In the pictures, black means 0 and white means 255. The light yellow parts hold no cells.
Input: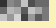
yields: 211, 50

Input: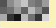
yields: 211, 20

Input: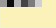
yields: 208, 11

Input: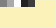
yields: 253, 34

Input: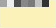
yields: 238, 50

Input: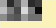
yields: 217, 12

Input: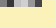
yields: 208, 55

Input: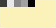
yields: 233, 4

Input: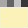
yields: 195, 55
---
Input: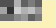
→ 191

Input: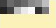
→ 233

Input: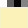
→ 132

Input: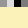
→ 150

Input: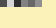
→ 144

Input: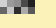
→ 198
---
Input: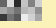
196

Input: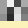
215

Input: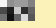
45

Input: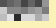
160

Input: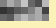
171

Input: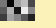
236

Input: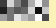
15
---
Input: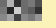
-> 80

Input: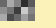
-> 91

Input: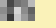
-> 185

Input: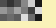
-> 26

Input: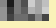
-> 191

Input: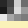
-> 108
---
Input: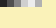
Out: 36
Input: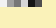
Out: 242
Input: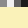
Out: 139
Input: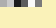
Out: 174
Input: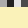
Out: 171
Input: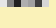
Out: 230
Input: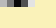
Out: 186
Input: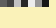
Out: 94
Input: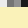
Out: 236
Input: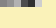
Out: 132
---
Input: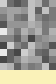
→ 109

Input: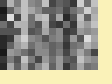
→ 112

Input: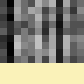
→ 81

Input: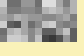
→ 124

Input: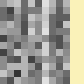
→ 108
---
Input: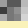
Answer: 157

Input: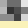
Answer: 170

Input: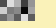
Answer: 77

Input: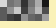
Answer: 216

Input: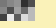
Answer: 120

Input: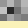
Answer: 150

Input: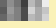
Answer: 103

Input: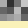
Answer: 171

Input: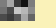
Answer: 125
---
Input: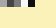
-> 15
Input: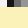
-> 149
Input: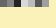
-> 159
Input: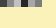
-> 124
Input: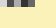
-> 104
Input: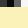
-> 247
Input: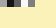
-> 126
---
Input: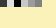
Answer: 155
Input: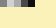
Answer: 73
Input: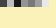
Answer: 160
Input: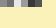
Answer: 57
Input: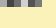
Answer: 83
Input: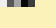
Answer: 8
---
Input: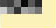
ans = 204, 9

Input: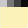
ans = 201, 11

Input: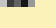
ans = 197, 22

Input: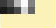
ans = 250, 26

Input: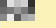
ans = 236, 47

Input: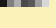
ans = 215, 22
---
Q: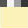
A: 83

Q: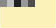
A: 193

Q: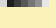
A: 87

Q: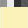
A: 146

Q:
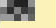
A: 154

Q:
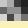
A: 213

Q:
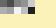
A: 162

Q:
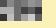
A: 108

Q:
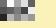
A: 182

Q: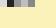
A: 36
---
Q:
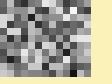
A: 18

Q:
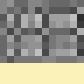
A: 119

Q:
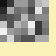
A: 84

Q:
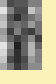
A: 87

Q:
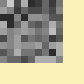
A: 173

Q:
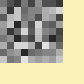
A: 173

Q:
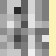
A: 239
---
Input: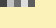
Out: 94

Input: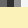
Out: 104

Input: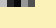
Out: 41

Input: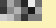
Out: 38

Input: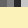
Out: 100

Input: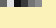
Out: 58

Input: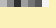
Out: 87
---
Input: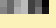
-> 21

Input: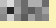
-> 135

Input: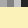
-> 38

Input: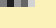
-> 211

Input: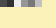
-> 193

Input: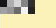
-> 36
